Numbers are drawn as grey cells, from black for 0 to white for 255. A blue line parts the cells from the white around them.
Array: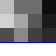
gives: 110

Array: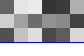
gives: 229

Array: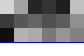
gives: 162

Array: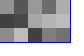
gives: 87

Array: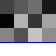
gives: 90

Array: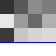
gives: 89

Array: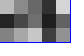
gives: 138
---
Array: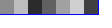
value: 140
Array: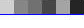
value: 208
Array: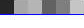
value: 38
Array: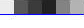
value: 236
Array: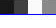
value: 24
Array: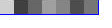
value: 208
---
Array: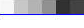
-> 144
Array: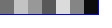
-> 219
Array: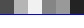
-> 133
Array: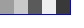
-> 90
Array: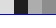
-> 31
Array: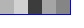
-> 60
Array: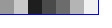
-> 108
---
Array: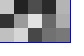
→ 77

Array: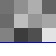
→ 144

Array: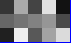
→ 68

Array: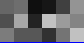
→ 22

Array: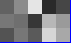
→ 229

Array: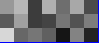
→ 110
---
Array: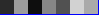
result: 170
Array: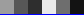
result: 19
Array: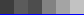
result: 194
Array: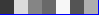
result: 174
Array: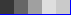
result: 202
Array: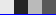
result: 89
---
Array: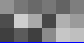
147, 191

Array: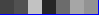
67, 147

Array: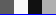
93, 176

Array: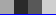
167, 207

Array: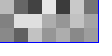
187, 157

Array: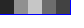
38, 66

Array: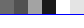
107, 228

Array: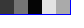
55, 170

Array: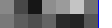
136, 86
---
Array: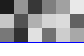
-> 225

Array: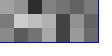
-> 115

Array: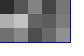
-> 77

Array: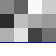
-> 66

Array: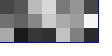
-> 55

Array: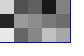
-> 135

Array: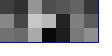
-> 170
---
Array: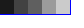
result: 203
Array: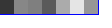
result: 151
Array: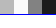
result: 28
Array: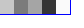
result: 250
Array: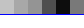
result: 121
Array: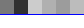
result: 188
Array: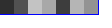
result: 147
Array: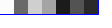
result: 42
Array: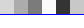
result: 200
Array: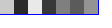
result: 148
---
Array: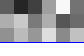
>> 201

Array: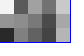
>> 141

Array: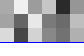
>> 101

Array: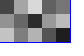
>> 103

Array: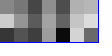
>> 149

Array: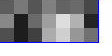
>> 29
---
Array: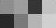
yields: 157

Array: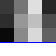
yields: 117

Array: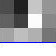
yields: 32

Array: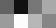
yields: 17

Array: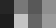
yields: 120

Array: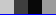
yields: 62

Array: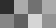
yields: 171

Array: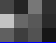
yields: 36

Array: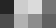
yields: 205
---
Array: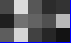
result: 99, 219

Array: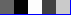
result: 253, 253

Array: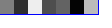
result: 78, 238

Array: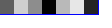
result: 2, 231

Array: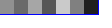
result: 86, 202

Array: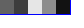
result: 230, 230

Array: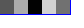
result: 2, 209

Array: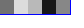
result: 185, 220
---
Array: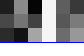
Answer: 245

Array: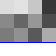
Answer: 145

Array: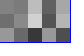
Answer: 56

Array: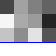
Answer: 141

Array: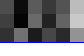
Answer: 71

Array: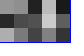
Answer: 67
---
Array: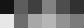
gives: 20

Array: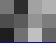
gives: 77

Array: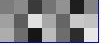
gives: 160

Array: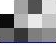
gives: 12

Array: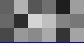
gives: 104

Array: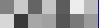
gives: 129
